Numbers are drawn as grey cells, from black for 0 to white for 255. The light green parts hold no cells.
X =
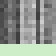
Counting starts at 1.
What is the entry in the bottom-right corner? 162
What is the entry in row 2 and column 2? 76
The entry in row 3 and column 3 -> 119
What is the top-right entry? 146
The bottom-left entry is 89
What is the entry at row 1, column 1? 76
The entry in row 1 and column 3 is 119
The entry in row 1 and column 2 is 89
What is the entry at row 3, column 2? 103
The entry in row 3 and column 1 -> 63
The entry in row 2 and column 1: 89

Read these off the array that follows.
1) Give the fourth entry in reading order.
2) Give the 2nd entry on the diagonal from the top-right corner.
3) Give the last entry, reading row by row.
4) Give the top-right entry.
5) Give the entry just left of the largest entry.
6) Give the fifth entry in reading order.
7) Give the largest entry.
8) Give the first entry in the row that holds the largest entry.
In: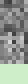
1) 142
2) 117
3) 89
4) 173
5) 142
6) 117
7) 213
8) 104
